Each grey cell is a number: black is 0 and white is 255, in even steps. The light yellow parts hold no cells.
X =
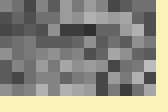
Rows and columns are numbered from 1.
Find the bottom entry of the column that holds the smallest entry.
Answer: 155
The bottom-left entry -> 144
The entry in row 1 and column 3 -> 71
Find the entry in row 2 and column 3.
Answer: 80
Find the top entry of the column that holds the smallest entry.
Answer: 155
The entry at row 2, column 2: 101
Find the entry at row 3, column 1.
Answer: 71
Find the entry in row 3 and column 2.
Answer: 80
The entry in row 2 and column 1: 80
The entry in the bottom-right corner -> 166
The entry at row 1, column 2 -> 112
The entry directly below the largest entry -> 71
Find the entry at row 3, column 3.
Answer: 91
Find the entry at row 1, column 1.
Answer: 132
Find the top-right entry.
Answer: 112
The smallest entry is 48
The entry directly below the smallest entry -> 144
